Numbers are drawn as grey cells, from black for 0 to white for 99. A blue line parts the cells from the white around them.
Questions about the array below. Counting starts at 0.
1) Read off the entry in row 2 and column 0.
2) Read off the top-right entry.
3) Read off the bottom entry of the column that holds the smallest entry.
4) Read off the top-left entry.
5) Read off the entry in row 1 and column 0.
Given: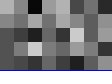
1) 32
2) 16
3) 20
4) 69
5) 52

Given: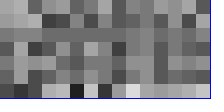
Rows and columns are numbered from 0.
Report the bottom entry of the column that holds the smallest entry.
12
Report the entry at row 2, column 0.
47
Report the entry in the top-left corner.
64
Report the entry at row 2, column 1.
51
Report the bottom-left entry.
29
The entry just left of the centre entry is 64
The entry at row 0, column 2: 38
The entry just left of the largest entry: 60
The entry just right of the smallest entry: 76
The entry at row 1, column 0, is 60
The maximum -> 85
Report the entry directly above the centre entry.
42
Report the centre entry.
51
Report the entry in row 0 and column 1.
68
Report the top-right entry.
34
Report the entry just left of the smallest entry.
72
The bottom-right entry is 76
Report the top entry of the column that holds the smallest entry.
38
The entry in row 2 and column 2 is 51
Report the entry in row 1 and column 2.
68

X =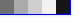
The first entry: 43
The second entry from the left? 66
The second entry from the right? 94

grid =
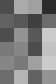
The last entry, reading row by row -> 57
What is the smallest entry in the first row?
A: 17
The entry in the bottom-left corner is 42
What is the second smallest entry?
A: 25
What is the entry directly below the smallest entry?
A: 42

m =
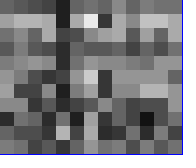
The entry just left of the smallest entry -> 26
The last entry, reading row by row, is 44
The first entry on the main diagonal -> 39
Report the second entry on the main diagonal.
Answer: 70
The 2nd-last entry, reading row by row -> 34
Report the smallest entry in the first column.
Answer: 17
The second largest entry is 79
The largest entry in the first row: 53
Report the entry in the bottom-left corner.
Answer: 48
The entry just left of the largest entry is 66
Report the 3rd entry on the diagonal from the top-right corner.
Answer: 62
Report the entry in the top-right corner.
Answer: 44
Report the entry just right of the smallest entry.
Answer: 30
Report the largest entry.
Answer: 91
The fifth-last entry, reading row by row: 48
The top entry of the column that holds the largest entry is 44
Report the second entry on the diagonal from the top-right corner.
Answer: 75
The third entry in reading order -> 30
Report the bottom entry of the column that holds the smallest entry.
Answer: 48
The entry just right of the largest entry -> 21
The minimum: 7
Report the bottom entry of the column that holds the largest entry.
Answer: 58
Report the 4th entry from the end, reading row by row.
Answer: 30
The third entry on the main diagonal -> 39
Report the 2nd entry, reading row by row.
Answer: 34
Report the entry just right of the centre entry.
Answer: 21
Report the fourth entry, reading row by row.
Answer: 26

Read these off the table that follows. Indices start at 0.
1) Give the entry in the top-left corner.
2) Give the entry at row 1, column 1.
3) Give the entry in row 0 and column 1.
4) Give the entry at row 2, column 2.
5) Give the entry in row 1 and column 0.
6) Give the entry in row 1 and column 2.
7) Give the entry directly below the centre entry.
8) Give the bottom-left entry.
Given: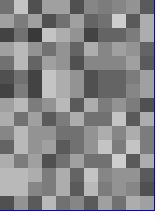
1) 44
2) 48
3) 76
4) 22
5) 62
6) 62
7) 67
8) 31

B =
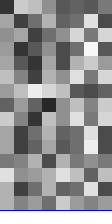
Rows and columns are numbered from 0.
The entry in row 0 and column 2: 74
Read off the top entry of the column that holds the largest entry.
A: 34
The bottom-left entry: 69
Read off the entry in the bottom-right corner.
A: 60
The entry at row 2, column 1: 64
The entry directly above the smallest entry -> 83
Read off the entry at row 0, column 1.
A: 79
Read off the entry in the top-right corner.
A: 47
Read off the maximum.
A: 96
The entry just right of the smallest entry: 56
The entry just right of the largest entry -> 34
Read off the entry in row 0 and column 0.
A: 20
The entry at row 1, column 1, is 25
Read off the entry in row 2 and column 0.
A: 56
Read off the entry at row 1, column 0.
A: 64
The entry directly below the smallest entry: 74
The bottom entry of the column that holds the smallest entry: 43
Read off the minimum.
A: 15
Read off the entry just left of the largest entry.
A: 43

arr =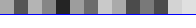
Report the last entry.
87
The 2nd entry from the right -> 82
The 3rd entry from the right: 29
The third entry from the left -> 70

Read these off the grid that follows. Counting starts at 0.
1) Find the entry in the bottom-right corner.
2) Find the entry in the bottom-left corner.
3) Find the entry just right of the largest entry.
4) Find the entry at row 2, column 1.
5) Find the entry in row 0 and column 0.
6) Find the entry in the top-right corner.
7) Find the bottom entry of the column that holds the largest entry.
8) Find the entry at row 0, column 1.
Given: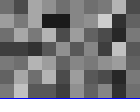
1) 43
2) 47
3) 19
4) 65
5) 43
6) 29
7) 52
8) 29

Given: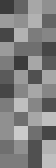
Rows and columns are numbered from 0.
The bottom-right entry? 74
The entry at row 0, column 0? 23
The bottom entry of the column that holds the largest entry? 48
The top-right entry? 56
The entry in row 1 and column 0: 60
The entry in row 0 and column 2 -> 65
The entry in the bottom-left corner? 48
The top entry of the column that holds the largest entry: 39
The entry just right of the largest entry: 43

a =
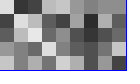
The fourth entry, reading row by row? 73
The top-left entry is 86
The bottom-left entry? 77
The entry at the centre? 55
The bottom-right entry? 26
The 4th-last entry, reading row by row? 68
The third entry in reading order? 26
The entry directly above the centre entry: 26
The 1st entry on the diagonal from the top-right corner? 55
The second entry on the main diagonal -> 86
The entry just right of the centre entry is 31
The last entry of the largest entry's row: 41
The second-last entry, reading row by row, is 59

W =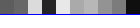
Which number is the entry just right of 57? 48
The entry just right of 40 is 85
